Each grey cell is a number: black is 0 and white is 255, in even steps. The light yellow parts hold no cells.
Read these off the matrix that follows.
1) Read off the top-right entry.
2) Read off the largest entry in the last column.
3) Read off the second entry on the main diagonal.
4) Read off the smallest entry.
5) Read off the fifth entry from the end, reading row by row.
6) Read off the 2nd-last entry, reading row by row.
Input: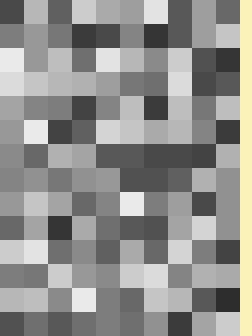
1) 104
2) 204
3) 152
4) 45
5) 111
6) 164

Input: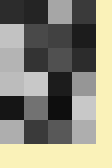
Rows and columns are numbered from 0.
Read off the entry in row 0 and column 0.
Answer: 44
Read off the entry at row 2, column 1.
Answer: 51
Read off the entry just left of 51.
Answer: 180
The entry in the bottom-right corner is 174
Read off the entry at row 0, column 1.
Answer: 36
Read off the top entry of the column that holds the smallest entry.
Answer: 166
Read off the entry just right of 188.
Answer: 200

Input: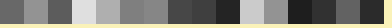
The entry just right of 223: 175
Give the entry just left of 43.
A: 98

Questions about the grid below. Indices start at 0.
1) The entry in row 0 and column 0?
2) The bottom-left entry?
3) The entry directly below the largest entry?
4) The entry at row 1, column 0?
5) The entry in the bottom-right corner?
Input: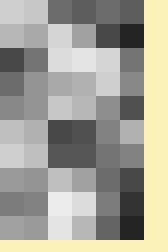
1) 207
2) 161
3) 228
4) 183
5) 36
